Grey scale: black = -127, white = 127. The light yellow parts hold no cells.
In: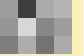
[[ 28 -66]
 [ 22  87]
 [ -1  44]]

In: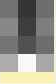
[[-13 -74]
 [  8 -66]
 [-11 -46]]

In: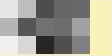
[[103  61]
 [ 53 -41]
 [112  88]]

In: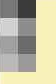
[[ -7 -68]
 [ 81  13]
 [ 32 -20]]

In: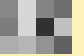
[[ 7 87]
 [-2 86]
 [45 53]]

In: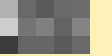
[[ 49 -22]
 [ 77 -11]
 [-67 -26]]

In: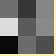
[[ -15  -73]
 [  92  -37]
 [-117  -19]]
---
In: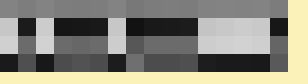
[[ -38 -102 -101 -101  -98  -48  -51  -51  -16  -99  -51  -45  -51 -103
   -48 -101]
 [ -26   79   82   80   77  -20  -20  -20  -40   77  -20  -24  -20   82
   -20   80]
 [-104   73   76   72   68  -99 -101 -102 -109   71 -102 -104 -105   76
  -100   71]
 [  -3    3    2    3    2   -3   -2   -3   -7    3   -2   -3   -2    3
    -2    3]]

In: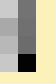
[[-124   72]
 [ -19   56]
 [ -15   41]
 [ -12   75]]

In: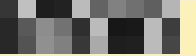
[[ -57   59  -95  -97   42  -71    0   16  -44  -87]
 [ -66   59 -102 -104   59  -80  -13   13  -38  -87]
 [  53  -32  -15    1  -28   59  -93  -97   64  -73]]

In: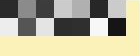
[[-106  119  -80  -82  100  -42  109]
 [  75  -88   48   75  -67   11  -85]]

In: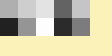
[[ -3 -84 125  21 -94]
 [ 69 -28  99  78  47]]

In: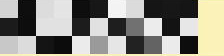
[[-114  107  -28  -93  102   26  107 -115 -107   92   72]
 [ 103 -108  108  -14  -97   97  -99   97   97 -114 -100]
 [-106 -104 -106   91  115 -104 -113  100   92 -113   83]]
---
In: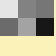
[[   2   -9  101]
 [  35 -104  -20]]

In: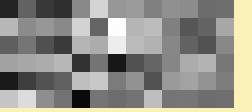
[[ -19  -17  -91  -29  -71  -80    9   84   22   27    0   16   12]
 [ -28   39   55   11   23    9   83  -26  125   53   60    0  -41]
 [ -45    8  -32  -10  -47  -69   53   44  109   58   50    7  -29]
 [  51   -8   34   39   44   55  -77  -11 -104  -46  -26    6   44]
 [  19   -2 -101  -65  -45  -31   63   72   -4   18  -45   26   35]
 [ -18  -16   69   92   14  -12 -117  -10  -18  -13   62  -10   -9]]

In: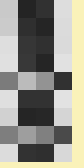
[[-78  93  73 -91]
 [-90  91  75 -80]
 [-79  90  94 -73]
 [-90  97  96 -71]
 [ 19 -78  -4  59]
 [-77  98  95 -77]
 [-88  85  81 -90]
 [  0 -53  -1  30]
 [-80  88  92 -77]]

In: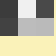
[[112 -54 -67]
 [ 60  58 -61]]

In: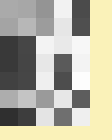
[[114 -52  42  39  20]
 [102 -48  36  55  28]
 [105 119 -70 -57 115]
 [-37 115 -70 -58 103]
 [-50 125 -62 -57 111]
 [103 -34  45  68  26]
 [-16 111 -80 -66 100]]

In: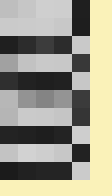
[[  78  -96   62   70   79]
 [  72  -97   74   75   76]
 [ -83   73  -96  -83  -67]
 [  72  -71   33   66   73]
 [ -94   71  -80  -93  -96]
 [  20  -68   55   19    4]
 [  69  -74   53   74   73]
 [ -92   78  -92  -94  -97]
 [  71  -93   67   82   78]
 [ -91   75 -100  -94  -91]]
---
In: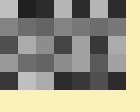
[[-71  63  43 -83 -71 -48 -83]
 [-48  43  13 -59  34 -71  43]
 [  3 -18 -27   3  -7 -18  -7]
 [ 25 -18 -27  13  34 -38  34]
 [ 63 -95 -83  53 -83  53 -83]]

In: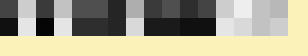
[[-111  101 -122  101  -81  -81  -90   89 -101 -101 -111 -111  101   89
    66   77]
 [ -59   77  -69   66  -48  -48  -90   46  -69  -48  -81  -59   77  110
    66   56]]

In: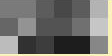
[[-25  19 -44 -44 -15  70]
 [ -5  -5 -35 -55 -35  51]
 [ 60 -78 -66 -98 -98   7]]

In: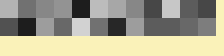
[[-46 -98  29 -23  82 -14 -88  29 -35 -35 -23  -2]
 [ 51 -14   7  19 -98  60  39   7 -56  71 -35 -56]]

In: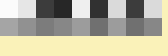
[[ 37  17  -3   7  28 -15  28 -15   7]
 [123 102 -67 -88 111 -78  90 -67  90]]

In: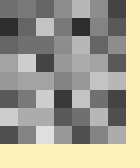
[[-82 -26  67  -6 -82   3 -38]
 [-48   3  95  24 -48   3  44]
 [-38  -6  77 -70  67 -15 -59]
 [-26 -15 -15  13  55 -26  13]
 [-15  -6 -26  13  55  13 -59]
 [ 24  35  35   3  24  67  55]
 [ 35  77 -59  24  44  35 -38]
 [ 77  44  44 -38 -15  55 -48]]

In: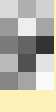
[[ -4 -27 -76]
 [  5  37 122]
 [ 26 110  37]
 [ 58 -46  99]
 [ 90  47  81]]
